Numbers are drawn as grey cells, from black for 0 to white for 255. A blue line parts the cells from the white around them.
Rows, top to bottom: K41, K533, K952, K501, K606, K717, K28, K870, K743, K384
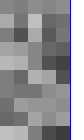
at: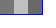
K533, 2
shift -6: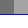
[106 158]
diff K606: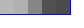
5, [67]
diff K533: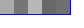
3, [191]

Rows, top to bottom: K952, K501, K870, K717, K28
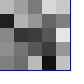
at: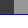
K717, 4
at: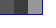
K717, 3
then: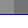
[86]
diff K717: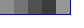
3, [86]
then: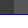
[230]
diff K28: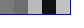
1, [128]
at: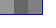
K501, 3

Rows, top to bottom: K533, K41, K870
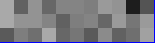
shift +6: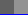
[103 153]
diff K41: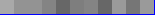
5, [97]
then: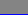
[126]
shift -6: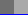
[105 163]
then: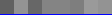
[29]

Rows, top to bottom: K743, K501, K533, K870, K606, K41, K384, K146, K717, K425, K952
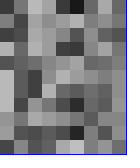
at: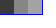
K870, 6
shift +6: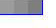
[162 148 132]
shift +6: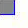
[140]
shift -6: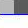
[179  85]
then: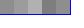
[118]

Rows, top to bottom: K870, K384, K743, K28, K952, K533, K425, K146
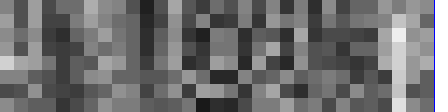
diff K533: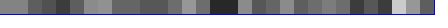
18, [131]
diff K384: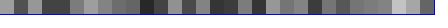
3, [158]
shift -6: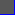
[81]
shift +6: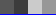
[ 93  66 209 157]
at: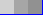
K28, 29
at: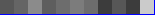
K533, 19

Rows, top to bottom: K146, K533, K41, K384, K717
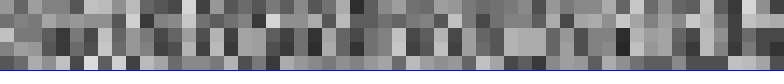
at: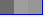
K146, 31
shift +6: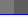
[127  99]
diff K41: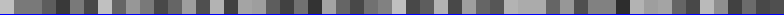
56, [72]

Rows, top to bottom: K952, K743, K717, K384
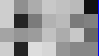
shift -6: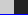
[200  30]
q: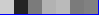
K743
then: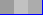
[200]
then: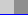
[172]
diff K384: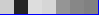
7, [135]

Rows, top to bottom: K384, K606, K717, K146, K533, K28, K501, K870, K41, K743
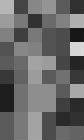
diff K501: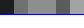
6, [169]
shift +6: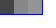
[ 75 141 154]
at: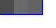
K743, 4
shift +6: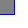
[135]

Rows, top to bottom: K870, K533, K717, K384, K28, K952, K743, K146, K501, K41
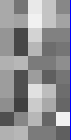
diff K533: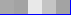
3, [241]
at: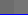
K384, 4
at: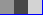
K717, 1
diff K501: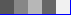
1, [79]

